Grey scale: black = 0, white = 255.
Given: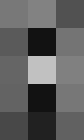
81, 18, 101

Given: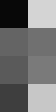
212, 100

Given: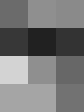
138, 33, 211

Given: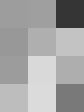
53, 175, 156

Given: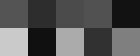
18, 49

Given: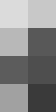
200, 184

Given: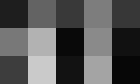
55, 138, 18

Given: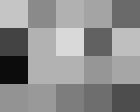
106, 97, 178, 153
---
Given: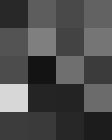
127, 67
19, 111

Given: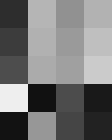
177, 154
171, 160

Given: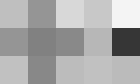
129, 137
136, 188

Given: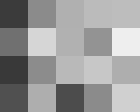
214, 177
140, 185

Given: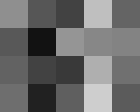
18, 149
66, 57

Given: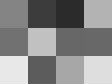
193, 103
92, 167

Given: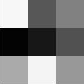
23, 81
244, 152

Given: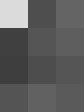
85, 94
77, 85
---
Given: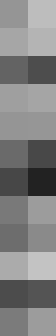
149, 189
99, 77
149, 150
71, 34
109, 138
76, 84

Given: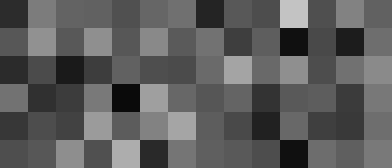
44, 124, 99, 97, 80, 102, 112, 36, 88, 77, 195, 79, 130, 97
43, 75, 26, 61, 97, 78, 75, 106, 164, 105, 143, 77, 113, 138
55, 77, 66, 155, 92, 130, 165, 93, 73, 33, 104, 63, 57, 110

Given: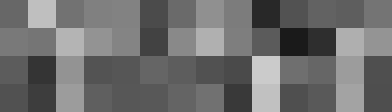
103, 191, 114, 128, 130, 75, 106, 144, 124, 40, 82, 98, 94, 116
92, 52, 147, 83, 86, 101, 93, 81, 74, 203, 111, 102, 156, 79

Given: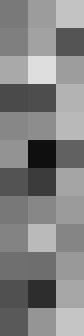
121, 156, 195
169, 222, 157
135, 141, 185
83, 59, 165
131, 186, 133
80, 45, 167

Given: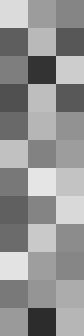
219, 156, 133
126, 51, 205
105, 182, 146
120, 229, 195
107, 201, 140
121, 149, 172

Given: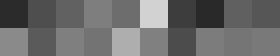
43, 78, 97, 126, 109, 210, 61, 41, 96, 86
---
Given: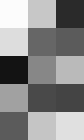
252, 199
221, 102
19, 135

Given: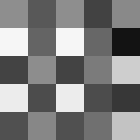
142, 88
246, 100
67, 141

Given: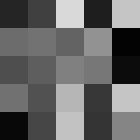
37, 64
108, 114
78, 94

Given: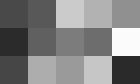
73, 88
43, 96
70, 173

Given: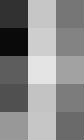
49, 198
10, 206
93, 228

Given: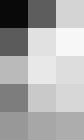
9, 93
91, 225
186, 232

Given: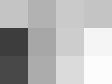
196, 178
61, 167
72, 172

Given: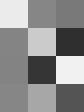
235, 134
132, 203
131, 53
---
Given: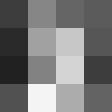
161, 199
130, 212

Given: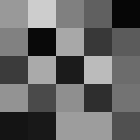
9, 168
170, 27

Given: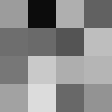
106, 84
201, 174

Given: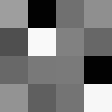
249, 129
121, 122

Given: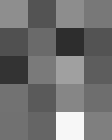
106, 45
122, 160

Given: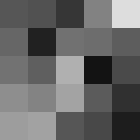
33, 113
95, 176
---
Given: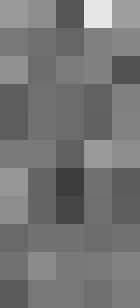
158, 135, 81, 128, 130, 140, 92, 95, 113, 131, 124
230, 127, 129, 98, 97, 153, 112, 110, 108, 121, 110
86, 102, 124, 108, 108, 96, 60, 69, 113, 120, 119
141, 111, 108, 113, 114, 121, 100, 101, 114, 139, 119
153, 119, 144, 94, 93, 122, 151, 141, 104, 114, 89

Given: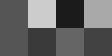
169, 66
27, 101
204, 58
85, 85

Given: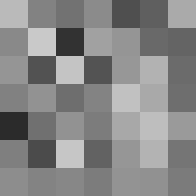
170, 100, 107, 110, 154, 117, 123
95, 105, 178, 169, 190, 179, 145
79, 149, 151, 193, 168, 150, 147
139, 161, 83, 131, 124, 98, 124
114, 50, 196, 110, 146, 198, 135
130, 201, 82, 146, 112, 75, 131
186, 137, 149, 129, 43, 127, 141

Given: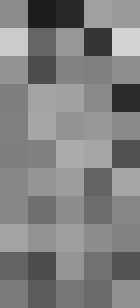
154, 212, 142, 42, 137, 81, 166, 134, 130, 83, 145
160, 53, 127, 137, 151, 165, 99, 108, 141, 113, 106
41, 151, 131, 161, 147, 171, 157, 141, 159, 149, 118
29, 101, 77, 163, 167, 128, 150, 112, 146, 77, 92
139, 203, 147, 126, 128, 126, 136, 136, 163, 100, 123

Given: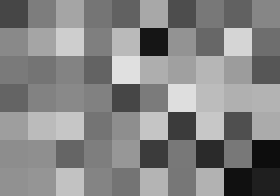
134, 110, 86, 179, 171, 13, 31
97, 213, 156, 176, 79, 120, 16
120, 103, 182, 188, 199, 42, 178
77, 147, 160, 222, 59, 120, 119
168, 21, 174, 123, 197, 59, 180
97, 186, 224, 70, 142, 151, 116
117, 127, 99, 129, 116, 126, 132
165, 206, 131, 137, 198, 101, 194
125, 165, 116, 130, 187, 143, 149
70, 137, 122, 100, 158, 141, 145

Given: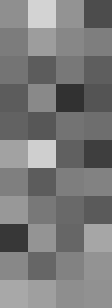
76, 126, 94, 84, 110, 62, 130, 90, 166, 147, 145
147, 135, 120, 49, 115, 96, 126, 105, 102, 130, 142
211, 157, 92, 137, 87, 207, 92, 120, 148, 102, 159
143, 124, 116, 92, 98, 162, 127, 152, 55, 136, 168
